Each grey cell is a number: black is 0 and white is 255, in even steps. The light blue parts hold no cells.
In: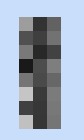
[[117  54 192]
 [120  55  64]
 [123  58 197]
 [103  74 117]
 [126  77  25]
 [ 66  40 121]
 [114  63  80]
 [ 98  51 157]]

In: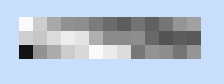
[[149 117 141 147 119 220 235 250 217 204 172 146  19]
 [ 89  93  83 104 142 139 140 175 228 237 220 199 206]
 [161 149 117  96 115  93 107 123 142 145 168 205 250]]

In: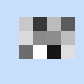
[[223  22 253 108]
 [189 142 138 218]
 [ 91 188  56 200]]

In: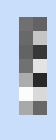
[[103 169]
 [217 252]
 [ 40 172]
 [227 113]
 [ 55  99]
 [197 105]
 [ 99 112]]

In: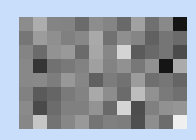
[[239 108 142  79 125 128 116 153 135 115 198 135]
 [149 145 128  77 213 105 147 128 128 108  74 138]
 [112 122 145 189 107 141 169 131 122 101  90 129]
 [101 118 111 156 114 124  96 134 152 125 137 136]
 [171  21 145 120 145 131 160 130 121 113  53 136]
 [ 75 117 105  91 212 135 167 107 153 146 107 132]
 [107 117  97 133 143 113 169 136 128 143 156 118]
 [ 21 137 112 161 105 132 141 107 131 132 173 140]]

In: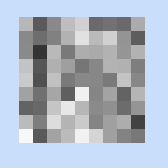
[[120 131 160 213 241 187 163  89 248]
 [ 66 173 160 132 202 180 221 126 187]
 [149 108 144 138 182 231 197 104  99]
 [181  99 163 133 241  95 166 113 162]
 [135 195 122 135 136 122 193  80 202]
 [126 177 179 135 118 159 176  86 195]
 [178 149 178 170 173 121 185  52 138]
 [ 93 148 208 186 225 178 129 110 137]
 [171 106 114 106 209 190 137  90 183]]

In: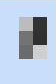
[[207 107]
 [ 48 115]
 [ 50 188]]

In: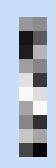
[[  7  70]
 [164 199]
 [ 48 135]
 [249 164]
 [220 249]
 [ 56 223]
 [134 158]
 [181  30]
 [ 91  20]
 [140 151]]
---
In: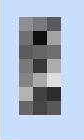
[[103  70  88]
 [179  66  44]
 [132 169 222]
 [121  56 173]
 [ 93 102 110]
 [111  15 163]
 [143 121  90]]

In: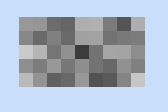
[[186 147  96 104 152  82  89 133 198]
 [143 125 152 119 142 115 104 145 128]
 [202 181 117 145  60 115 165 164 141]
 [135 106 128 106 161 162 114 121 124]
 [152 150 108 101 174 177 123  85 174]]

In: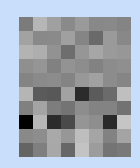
[[100 127 168 103 195 156 116 121]
 [137 141 169 151 190 165 130 164]
 [  1 183  44  74 149 142  42 197]
 [128 164 125 116 141 131 131 114]
 [181  91  88 162  43  91 107 191]
 [132 138 140 132 152 161 140 133]
 [143 149 129 147 141 130 140 143]
 [179 174 146 110 150 166 154 151]
 [162 137 138 160 133 106 154 136]
 [123 182 160 138 154 136 137 132]]

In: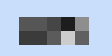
[[ 59  59  91 204  96]
 [ 86  86  70  29 142]]

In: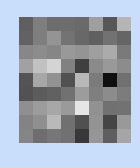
[[133 110 119 113  56 150  94 165]
 [131 143 185 112  80 147  69 153]
 [143 156 167 154 229 145 113 114]
 [ 82  92  97 113 156 127 140 124]
 [ 84 167 146  81 184 123  15 113]
 [161 193 212 129  63 138 153 140]
 [135 140 134 153 148 159 171 122]
 [ 98 126 148 115 104  96 114 101]
 [ 95 126 109 109 106 159  87 181]]

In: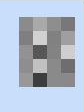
[[152  61 138 137]
 [142 193 138 110]
 [146  87 131 206]
 [127 209 129 159]
 [139 169 142 120]]
